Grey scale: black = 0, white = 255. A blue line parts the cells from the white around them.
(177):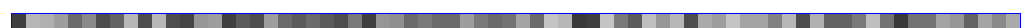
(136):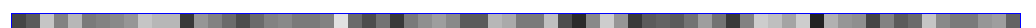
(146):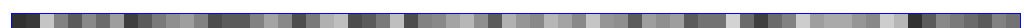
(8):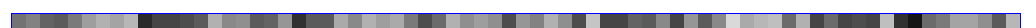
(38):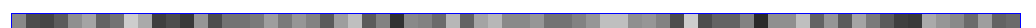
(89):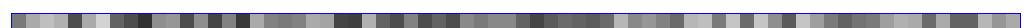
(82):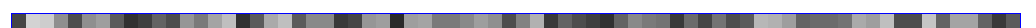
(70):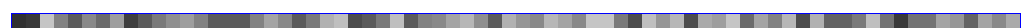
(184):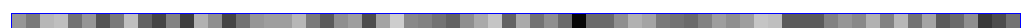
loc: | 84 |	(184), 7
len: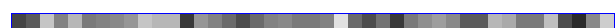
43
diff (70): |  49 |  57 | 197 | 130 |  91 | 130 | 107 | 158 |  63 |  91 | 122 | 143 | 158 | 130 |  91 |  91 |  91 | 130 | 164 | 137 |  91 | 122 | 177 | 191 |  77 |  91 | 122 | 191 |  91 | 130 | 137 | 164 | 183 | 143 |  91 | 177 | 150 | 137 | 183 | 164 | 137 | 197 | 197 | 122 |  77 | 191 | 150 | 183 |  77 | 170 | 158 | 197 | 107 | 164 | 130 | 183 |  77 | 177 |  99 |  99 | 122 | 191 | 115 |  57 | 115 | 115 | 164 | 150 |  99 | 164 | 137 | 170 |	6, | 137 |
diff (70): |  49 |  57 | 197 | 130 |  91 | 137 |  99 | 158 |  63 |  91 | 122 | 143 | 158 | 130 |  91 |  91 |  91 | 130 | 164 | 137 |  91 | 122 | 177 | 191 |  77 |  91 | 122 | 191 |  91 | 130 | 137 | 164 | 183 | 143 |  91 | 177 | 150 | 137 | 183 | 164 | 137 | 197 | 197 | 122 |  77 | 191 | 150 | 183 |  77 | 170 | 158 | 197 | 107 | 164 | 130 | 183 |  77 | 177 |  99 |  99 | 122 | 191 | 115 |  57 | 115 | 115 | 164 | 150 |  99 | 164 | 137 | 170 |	7, | 107 |
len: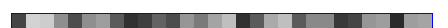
30

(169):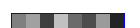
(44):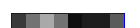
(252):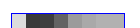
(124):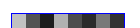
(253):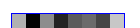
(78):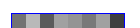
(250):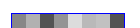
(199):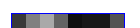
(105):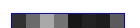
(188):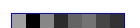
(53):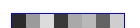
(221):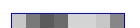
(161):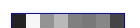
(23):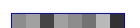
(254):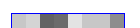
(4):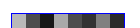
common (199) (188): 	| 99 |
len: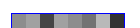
8
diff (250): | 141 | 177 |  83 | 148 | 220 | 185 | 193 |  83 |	1, | 135 |
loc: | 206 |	(53), 8

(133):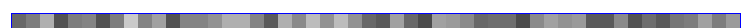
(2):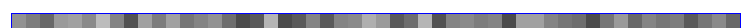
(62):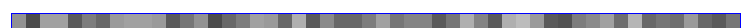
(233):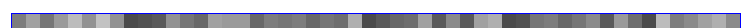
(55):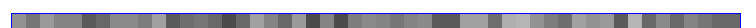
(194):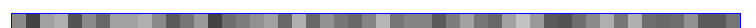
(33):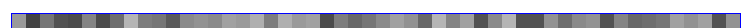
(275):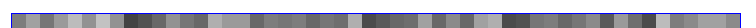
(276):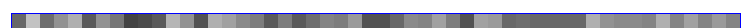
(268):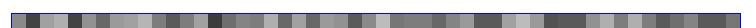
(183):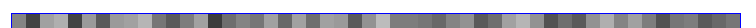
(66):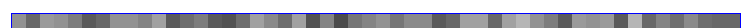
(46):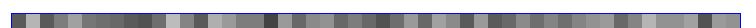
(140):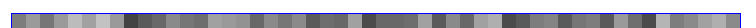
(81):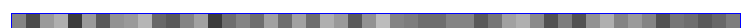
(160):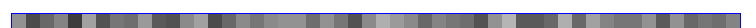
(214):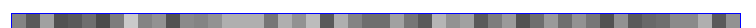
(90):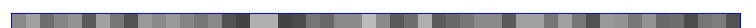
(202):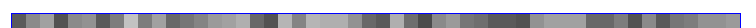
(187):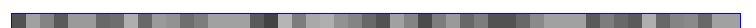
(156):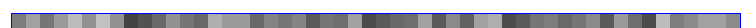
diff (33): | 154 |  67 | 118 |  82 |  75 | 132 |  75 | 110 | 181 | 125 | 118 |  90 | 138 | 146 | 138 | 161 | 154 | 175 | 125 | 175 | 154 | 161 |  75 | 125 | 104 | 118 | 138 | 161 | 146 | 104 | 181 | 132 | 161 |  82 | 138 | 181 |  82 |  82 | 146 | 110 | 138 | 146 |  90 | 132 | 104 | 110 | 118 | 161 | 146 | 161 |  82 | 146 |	43, | 82 |
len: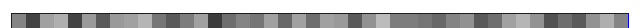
44
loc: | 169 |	(187), 22
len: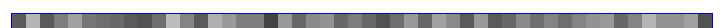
50
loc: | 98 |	(156), 33
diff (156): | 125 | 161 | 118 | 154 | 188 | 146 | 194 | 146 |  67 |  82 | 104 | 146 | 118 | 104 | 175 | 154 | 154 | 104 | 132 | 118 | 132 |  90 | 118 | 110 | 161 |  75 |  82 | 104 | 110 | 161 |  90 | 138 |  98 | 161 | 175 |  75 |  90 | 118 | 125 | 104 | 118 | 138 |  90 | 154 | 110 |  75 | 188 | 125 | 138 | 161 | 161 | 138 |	27, | 90 |

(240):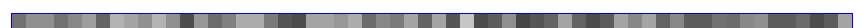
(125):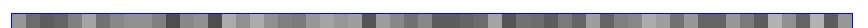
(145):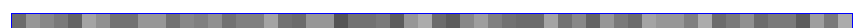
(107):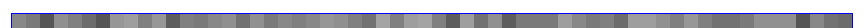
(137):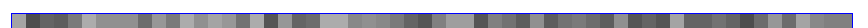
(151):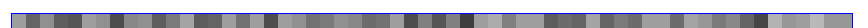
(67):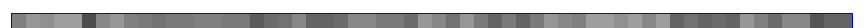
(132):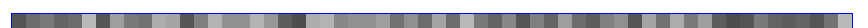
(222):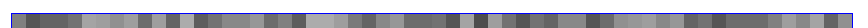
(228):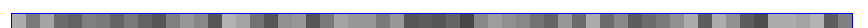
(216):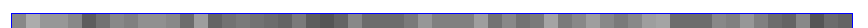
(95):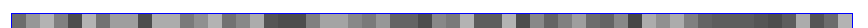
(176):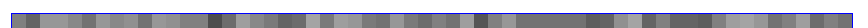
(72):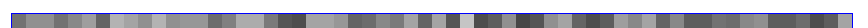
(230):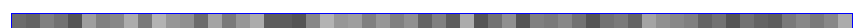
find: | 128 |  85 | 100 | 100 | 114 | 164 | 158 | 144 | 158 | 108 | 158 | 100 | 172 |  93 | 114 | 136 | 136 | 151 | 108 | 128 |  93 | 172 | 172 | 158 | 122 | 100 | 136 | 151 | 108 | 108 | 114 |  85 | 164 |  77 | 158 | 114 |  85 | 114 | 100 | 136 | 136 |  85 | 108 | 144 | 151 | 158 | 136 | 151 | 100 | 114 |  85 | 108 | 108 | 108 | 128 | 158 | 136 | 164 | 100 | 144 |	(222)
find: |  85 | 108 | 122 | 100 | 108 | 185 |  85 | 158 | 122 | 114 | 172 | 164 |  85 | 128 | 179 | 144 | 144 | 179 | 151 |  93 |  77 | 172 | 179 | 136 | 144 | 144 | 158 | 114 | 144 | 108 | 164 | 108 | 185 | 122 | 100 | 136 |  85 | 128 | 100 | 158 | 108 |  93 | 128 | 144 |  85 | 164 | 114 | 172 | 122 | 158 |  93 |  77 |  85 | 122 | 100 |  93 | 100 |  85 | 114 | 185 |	(132)
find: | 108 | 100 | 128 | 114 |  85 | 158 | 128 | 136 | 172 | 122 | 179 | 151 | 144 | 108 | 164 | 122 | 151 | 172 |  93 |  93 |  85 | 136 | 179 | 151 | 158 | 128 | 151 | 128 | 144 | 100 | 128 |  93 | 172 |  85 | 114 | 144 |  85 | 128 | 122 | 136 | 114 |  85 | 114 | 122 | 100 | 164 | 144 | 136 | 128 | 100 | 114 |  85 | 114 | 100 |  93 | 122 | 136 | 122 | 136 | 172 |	(230)
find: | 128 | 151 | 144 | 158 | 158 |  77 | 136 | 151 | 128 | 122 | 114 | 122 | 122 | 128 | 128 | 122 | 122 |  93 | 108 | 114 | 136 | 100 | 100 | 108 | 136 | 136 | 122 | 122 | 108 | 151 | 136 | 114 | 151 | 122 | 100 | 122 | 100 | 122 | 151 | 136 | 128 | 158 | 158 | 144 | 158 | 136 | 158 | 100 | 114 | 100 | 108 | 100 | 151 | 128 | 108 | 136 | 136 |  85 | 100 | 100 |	(67)
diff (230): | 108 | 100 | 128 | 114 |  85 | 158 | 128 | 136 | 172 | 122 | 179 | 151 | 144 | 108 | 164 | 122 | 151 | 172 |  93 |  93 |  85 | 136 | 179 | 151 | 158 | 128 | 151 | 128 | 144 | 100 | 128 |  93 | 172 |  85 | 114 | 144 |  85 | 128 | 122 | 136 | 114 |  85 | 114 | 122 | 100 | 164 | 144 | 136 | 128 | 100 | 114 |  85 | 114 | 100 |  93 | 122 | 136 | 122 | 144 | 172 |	59, | 136 |
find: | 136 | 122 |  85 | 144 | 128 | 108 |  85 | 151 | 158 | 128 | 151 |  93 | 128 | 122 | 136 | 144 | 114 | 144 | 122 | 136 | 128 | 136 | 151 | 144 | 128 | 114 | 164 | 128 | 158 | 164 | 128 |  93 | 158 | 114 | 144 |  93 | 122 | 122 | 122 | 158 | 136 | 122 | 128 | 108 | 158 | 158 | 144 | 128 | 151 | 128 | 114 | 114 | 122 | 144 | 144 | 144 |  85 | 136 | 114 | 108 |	(107)

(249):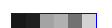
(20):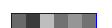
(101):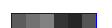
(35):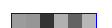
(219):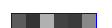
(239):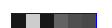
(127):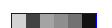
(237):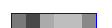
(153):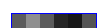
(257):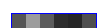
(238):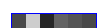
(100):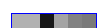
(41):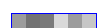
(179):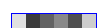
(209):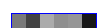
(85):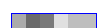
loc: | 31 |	(249), 2
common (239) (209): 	| 24 |
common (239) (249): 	| 24 |
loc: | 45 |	(257), 4
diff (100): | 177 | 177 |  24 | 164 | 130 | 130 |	6, | 122 |
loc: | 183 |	(35), 6
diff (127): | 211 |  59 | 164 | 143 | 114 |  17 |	2, | 67 |

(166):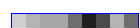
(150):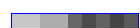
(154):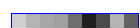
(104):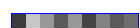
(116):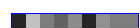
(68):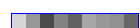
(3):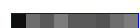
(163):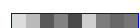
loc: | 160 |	(154), 4
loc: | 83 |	(3), 7
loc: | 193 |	(116), 2
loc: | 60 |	(104), 1
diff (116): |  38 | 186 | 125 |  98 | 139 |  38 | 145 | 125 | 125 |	2, | 193 |
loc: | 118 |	(163), 9

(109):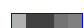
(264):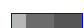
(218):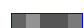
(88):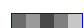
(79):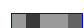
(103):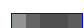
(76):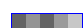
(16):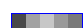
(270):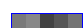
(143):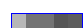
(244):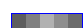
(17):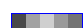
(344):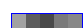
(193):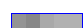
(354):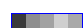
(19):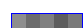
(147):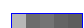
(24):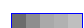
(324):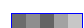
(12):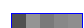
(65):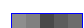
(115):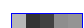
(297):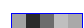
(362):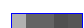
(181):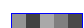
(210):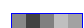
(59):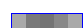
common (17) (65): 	| 73 |
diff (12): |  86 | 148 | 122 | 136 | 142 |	1, | 80 |
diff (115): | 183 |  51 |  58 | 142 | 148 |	3, | 66 |
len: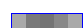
5
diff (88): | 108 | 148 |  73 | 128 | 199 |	2, | 154 |
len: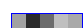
5

